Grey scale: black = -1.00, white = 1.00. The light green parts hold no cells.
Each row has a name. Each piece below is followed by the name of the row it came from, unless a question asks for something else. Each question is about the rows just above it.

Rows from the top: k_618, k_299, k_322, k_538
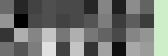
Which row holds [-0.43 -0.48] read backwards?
k_299
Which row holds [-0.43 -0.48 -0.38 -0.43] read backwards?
k_299

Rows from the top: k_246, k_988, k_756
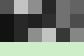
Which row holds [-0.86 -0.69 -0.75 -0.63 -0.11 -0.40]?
k_988
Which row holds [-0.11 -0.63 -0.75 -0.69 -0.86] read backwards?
k_988
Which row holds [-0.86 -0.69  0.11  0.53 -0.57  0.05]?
k_756
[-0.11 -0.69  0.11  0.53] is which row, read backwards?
k_246
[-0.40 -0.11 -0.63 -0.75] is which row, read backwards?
k_988
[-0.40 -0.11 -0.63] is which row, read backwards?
k_988
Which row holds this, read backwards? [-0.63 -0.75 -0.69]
k_988

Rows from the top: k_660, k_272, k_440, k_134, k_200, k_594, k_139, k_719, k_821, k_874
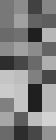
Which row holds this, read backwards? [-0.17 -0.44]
k_200
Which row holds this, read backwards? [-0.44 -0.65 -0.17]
k_874
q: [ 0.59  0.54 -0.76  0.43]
k_139

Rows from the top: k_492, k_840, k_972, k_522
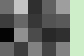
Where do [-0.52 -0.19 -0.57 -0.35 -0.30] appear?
k_840
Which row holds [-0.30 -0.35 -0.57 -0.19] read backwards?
k_840

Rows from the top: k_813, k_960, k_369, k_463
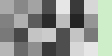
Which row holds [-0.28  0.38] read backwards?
k_960
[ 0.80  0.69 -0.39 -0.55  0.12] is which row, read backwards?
k_463
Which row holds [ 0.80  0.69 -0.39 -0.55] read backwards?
k_463

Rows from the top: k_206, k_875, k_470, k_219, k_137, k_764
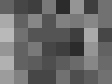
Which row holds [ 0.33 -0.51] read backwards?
k_470
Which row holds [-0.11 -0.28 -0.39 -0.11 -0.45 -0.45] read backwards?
k_764
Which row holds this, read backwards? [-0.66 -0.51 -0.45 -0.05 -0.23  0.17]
k_219
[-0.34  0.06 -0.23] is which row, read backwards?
k_875
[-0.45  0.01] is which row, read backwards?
k_764
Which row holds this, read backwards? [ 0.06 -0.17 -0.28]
k_137

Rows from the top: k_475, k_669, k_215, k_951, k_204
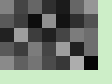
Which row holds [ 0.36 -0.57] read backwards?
k_204
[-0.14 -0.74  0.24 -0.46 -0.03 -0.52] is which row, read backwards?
k_951
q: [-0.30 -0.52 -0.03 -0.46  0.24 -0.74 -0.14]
k_951
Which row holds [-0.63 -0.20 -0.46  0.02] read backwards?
k_475
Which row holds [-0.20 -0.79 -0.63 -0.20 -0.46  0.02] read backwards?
k_475
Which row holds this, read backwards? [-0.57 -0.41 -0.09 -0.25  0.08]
k_204
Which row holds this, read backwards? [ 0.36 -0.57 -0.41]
k_204

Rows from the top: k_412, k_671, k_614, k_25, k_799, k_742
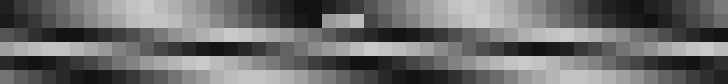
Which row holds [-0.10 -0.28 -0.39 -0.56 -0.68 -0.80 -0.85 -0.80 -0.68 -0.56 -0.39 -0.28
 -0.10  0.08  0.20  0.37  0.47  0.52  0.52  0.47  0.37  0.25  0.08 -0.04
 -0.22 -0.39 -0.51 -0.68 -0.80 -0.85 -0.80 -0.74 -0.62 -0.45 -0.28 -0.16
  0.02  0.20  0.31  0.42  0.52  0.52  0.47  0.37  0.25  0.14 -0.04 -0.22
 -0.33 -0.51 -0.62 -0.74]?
k_742
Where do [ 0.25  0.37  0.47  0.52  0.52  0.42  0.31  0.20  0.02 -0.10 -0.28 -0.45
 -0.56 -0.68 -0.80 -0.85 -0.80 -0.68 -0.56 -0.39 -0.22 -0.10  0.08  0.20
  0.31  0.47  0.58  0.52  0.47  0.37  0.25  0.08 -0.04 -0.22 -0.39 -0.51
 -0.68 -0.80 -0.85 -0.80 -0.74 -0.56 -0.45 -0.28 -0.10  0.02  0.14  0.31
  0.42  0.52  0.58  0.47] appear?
k_25
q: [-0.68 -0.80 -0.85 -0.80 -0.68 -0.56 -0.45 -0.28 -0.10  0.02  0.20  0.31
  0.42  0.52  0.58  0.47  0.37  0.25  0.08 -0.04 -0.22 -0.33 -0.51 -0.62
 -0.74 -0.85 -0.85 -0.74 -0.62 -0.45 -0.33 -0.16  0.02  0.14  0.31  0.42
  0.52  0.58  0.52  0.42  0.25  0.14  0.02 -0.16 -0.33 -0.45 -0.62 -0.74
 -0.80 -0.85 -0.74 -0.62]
k_799

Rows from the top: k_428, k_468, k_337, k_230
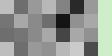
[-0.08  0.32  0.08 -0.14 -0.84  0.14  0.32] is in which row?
k_468
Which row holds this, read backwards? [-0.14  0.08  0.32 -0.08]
k_468
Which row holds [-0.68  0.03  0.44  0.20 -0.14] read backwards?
k_428
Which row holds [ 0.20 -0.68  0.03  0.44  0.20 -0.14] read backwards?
k_428

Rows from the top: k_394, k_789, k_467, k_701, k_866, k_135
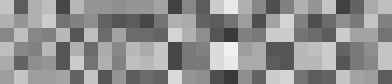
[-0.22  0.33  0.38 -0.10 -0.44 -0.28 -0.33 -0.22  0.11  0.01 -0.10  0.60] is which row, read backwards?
k_789
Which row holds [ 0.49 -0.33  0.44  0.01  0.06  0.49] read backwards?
k_467
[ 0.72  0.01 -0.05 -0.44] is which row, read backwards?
k_701
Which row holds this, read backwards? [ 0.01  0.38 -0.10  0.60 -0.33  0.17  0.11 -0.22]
k_866
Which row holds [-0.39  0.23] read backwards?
k_789
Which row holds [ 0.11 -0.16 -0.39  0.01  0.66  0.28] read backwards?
k_789

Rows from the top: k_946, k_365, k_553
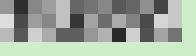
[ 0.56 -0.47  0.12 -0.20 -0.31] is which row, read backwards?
k_946
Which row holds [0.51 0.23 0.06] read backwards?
k_946

